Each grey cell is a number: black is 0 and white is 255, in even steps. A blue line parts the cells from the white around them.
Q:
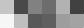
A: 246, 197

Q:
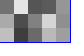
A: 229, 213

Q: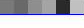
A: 192, 164

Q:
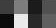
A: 234, 125

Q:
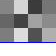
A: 220, 212

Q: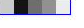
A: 236, 202

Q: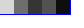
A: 215, 110

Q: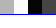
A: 251, 181
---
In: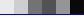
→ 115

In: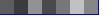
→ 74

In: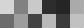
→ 67

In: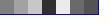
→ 47

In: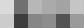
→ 134

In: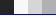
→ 37
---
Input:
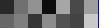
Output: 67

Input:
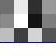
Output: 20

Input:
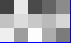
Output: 186

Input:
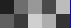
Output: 174

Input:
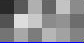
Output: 146

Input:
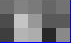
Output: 89
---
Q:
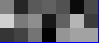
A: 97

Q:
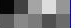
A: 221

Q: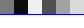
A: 80

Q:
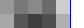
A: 107

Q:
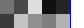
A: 17

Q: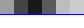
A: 91
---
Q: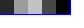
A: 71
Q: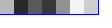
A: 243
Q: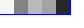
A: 163
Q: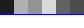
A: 99
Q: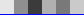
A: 121
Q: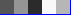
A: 248
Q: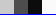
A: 12
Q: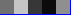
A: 11
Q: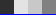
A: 200
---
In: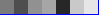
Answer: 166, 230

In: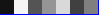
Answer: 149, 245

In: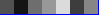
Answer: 152, 219

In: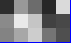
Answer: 197, 233

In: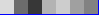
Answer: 179, 219

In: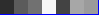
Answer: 247, 247

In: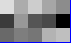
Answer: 85, 221

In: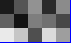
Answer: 126, 234

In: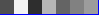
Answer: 182, 243

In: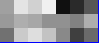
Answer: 145, 240
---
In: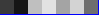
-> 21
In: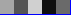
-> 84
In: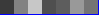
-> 130
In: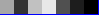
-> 51
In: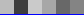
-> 61
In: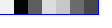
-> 4
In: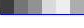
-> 117
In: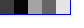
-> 5
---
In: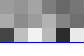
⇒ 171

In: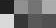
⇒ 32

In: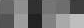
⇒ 103

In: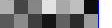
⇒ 176

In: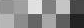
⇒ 147

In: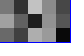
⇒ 161

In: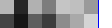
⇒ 183
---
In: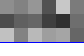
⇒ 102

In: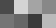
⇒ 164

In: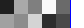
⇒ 127

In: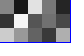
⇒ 85

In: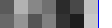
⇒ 135

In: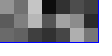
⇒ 183

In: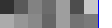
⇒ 130

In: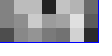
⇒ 203
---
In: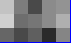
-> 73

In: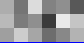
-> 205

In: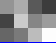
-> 122

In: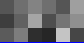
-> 125

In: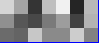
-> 100

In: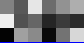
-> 160

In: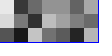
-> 24

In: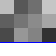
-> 151
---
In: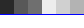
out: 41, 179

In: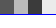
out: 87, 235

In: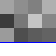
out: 163, 99

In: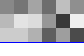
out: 136, 75

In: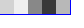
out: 211, 184

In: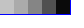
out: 195, 10

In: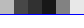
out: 187, 232

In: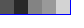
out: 84, 211

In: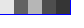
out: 231, 53

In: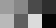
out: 157, 5
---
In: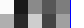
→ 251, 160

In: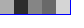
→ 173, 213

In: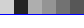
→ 210, 87

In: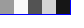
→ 155, 22

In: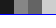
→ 26, 206

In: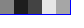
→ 132, 166

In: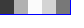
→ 58, 120

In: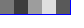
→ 119, 89
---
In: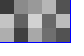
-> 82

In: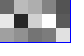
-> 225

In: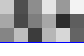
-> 100

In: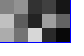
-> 8

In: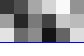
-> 221

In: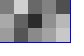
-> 200

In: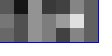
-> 96
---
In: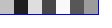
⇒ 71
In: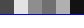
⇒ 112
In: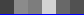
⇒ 211
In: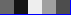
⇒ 160
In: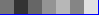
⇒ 148
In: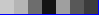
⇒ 19
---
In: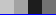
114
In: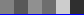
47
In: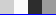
155
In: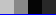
40
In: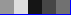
113
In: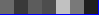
31
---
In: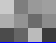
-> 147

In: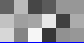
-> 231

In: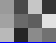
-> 106

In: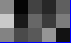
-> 103

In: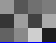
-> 158

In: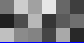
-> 54
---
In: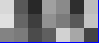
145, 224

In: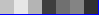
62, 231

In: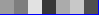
55, 226

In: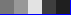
227, 227

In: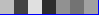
45, 224

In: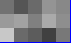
128, 200

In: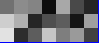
79, 226

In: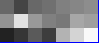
128, 249

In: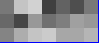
112, 210

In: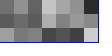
174, 204
